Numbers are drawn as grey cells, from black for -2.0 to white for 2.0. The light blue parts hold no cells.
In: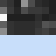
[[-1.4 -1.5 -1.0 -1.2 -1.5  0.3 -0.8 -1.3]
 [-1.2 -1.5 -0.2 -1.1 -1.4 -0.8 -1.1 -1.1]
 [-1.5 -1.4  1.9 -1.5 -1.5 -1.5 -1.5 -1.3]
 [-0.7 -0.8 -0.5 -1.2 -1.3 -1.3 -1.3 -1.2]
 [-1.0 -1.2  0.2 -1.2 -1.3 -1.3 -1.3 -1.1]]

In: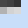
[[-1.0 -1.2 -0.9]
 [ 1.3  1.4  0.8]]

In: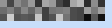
[[ 0.2 -1.2  0.3 -0.9  0.2 -0.2  0.4 -1.2  0.6  0.4 -0.9 -1.3  0.6  0.9
  -1.3]
 [-0.1  0.5 -0.3  0.0 -0.5  0.1 -0.4  0.2 -1.0 -0.2 -0.1  0.0 -0.8 -0.9
   0.5]
 [-0.6 -1.7 -0.7  1.2 -0.7 -0.6 -0.7  1.1 -1.0 -0.7  1.1 -0.2 -0.8 -0.9
  -1.8]]

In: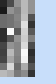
[[ 0.9  0.3 -1.4 -0.8  0.3]
 [ 0.9  0.3 -1.6  0.3  0.0]
 [ 1.0 -0.7 -0.3 -0.2  0.1]
 [ 1.5 -1.2 -0.3 -0.2  0.0]
 [ 1.3 -0.6 -1.3  1.9 -0.6]
 [ 1.2  0.0 -1.3 -0.6  0.3]
 [ 1.4 -0.8 -0.9  0.3  0.1]
 [ 1.9 -1.3 -1.0  0.9  0.1]
 [ 1.8 -1.1 -0.9  0.6  0.0]
 [ 0.7 -0.7 -0.2  1.4 -0.3]
 [ 0.2 -1.2  0.9  0.7 -0.1]]

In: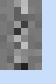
[[-0.1 -0.1 -0.1  0.0  0.4  0.9]
 [ 0.0 -0.1  0.0  0.0 -0.5  1.0]
 [-0.3 -0.2 -0.2  0.0 -0.5 -0.4]
 [ 0.0 -0.3 -0.1 -0.2  0.4 -1.0]
 [-0.1 -0.1 -0.1 -0.2 -1.2  0.5]
 [-0.2 -0.1 -0.3  0.1  0.8  0.1]
 [-0.2 -0.3 -0.2 -0.1 -0.5  1.0]
 [ 0.0  0.1 -0.1 -0.2  0.3  0.1]
 [-0.2 -0.2 -0.1 -0.4  0.6  0.2]
 [-0.2  0.0 -0.1  0.0 -0.8 -1.5]]

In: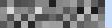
[[-0.5 -1.1 -0.7  0.3 -0.8 -0.7 -0.6  0.1  0.1 -1.5  0.1  0.2  0.5 -0.5
   0.5]
 [-1.6 -0.5  0.3  1.4  0.1  0.2 -0.2  1.4  0.0  0.0  0.2 -0.6 -0.1 -1.6
   0.9]
 [ 0.8  0.0  0.2 -0.7  0.6 -0.9  0.6 -0.8 -0.8 -0.4 -0.8  0.4 -0.6  0.9
  -0.4]
 [-0.1  0.3 -0.6  0.0 -1.3  0.7 -1.4  0.1  0.6  0.5  0.5 -1.1  0.5 -0.5
  -0.2]]

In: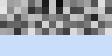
[[ 1.5 -0.1  1.5  0.5  0.6  1.0 -0.4  0.5 -1.6  1.1 -1.8  0.4 -0.1  0.2
   0.5 -0.7]
 [ 1.2 -0.8  1.6  0.2  1.1  0.6 -1.2 -0.6 -1.3  1.1 -1.3  1.2 -0.9 -0.8
   1.0  0.8]
 [ 0.7  0.9  0.3  1.0 -0.7  0.4  1.0  0.9 -0.2  0.2 -0.1 -0.5  1.1  0.9
  -0.4 -1.4]
 [-0.5  0.1 -0.9 -0.4 -0.4 -0.7  0.5 -0.8  1.3 -0.4  1.2 -0.1 -0.2 -0.4
  -0.1  1.3]
 [ 0.4  1.5  0.6  0.5 -1.2  0.3  1.5  0.4 -0.6  0.8 -0.4 -1.0  1.4  0.8
  -1.0 -0.5]]
